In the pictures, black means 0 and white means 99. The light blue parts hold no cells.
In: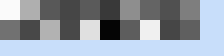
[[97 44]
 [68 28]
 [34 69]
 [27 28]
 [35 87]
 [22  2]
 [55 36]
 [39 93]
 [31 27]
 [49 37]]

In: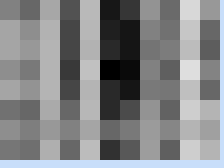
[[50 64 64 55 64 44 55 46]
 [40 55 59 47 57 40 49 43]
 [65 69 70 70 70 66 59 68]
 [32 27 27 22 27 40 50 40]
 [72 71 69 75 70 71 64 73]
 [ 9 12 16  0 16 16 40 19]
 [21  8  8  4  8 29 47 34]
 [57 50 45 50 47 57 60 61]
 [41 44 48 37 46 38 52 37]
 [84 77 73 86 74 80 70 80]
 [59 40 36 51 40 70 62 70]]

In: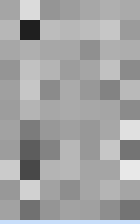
[[64 71 65 58 62 61 63 61 79 59 63]
 [85 12 68 75 77 70 48 36 28 81 44]
 [58 73 65 70 54 65 59 51 70 63 58]
 [61 71 65 61 66 66 62 71 71 55 63]
 [65 73 56 64 59 65 59 59 64 64 62]
 [68 77 68 75 51 64 65 77 64 70 55]
 [66 60 67 54 72 54 87 45 90 64 45]]

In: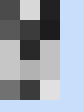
[[29 34 77 77 44]
 [84 23 16 69 23]
 [13 11 75 75 87]]

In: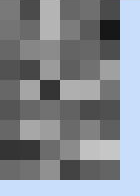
[[47 45 40 32 40 33 40 20 41]
 [29 41 52 27 64 40 65 21 44]
 [70 70 54 60 20 44 61 42 56]
 [40 48 39 37 68 38 41 54 26]
 [43 35 40 44 67 29 50 75 36]
 [29  9 30 62 45 31 37 77 39]]

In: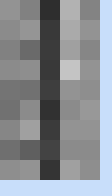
[[57 54 50 54 45 44 52 43 55]
 [50 58 41 55 44 54 62 37 57]
 [18 22 23 22 24 19 23 26 20]
 [69 66 62 76 57 54 57 54 62]
 [51 57 52 57 55 59 57 54 55]]
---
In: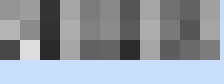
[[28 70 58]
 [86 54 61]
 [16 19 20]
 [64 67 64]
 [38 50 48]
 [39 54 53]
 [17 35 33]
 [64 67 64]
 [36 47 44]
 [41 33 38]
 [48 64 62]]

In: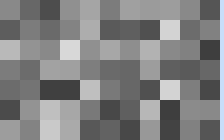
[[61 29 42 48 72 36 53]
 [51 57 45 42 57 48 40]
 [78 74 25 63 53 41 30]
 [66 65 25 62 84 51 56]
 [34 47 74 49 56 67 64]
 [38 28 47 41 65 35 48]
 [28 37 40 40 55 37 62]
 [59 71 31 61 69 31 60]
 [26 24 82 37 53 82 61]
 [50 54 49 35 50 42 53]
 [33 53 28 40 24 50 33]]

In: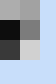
[[22  5 67]
 [81 48 63]]

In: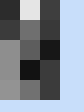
[[57 55 55 23 17]
 [44  7 36 43 89]
 [23 23  9 22 24]]

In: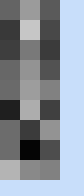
[[70 42 42 12 41 40 24 22 39]
 [53  2 23 67 61 57 47 77 60]
 [50 30 57 25 50 32 23 28 35]]

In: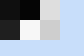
[[12  6]
 [96  2]
 [80 86]]
